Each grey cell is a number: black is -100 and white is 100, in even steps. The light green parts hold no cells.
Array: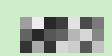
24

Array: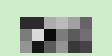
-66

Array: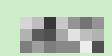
67

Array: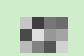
55

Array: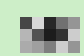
-45

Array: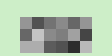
17

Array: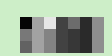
-96

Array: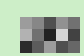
22
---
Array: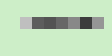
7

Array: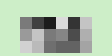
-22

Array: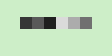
71

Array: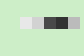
-43

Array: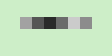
-16

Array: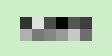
21

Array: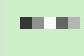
97

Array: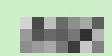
-53

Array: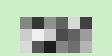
4

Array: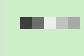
86
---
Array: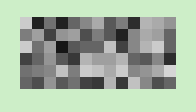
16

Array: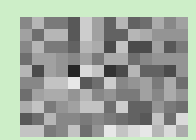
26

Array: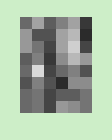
-56

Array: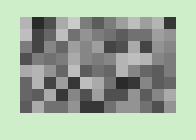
-57

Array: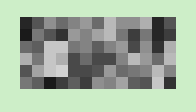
-34
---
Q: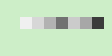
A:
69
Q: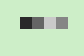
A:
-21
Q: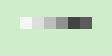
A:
73
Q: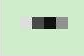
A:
-42
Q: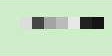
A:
-46
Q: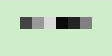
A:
20
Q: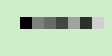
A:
0
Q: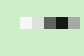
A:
75
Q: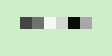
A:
-11
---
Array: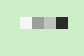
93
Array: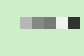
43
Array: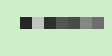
-70
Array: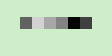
-23
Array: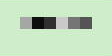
30
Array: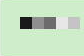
-80
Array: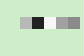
44
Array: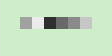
26
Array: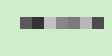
-30
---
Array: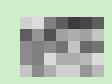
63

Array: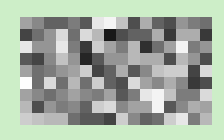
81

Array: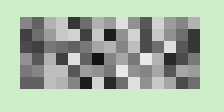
30

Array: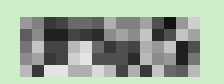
-18

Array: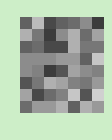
-24

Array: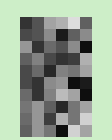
-89

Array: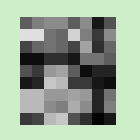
-63
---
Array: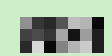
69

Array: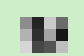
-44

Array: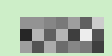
-35

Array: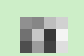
22

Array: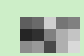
20

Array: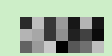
21

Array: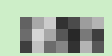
51

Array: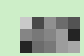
-15
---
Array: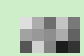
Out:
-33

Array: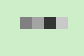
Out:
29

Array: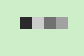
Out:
27

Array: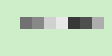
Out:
-11

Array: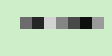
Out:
-43

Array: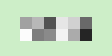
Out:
-18
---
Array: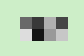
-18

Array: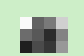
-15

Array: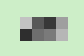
52

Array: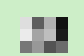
84

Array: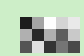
38

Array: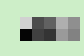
64

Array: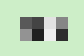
-30

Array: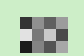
77
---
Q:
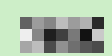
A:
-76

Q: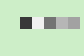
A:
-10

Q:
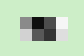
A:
-60

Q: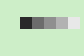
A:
-15

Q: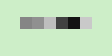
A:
-49

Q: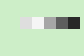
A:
-26

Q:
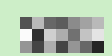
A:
-62

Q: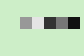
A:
-60
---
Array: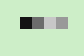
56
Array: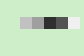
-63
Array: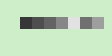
-22
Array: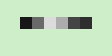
72
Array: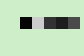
-60
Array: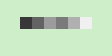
22
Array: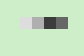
-54
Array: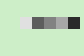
2
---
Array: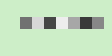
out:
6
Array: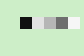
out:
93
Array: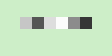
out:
-58
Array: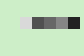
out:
-73
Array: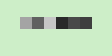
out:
-51
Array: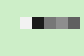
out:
-25
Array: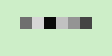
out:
-47
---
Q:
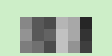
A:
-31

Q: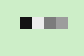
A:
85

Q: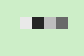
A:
-71

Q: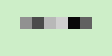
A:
-41

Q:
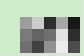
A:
60

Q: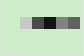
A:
-42
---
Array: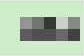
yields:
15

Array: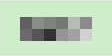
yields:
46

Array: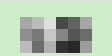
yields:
56

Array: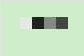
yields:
6

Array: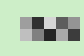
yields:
50

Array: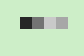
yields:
31

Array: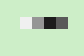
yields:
17

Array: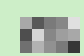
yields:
67
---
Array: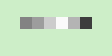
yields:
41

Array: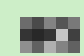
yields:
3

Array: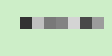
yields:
-43

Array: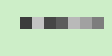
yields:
26

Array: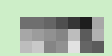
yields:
-21

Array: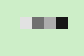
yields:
35
